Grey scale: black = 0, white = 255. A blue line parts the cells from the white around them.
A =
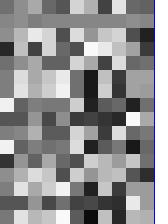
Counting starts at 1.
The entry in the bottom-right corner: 177
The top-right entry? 98
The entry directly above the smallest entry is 72
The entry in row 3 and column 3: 233
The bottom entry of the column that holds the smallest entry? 12
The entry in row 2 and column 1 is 134
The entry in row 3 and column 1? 142
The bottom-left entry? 120
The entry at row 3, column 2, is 184
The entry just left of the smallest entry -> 91
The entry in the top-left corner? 112
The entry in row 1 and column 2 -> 142
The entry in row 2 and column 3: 126
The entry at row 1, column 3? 169
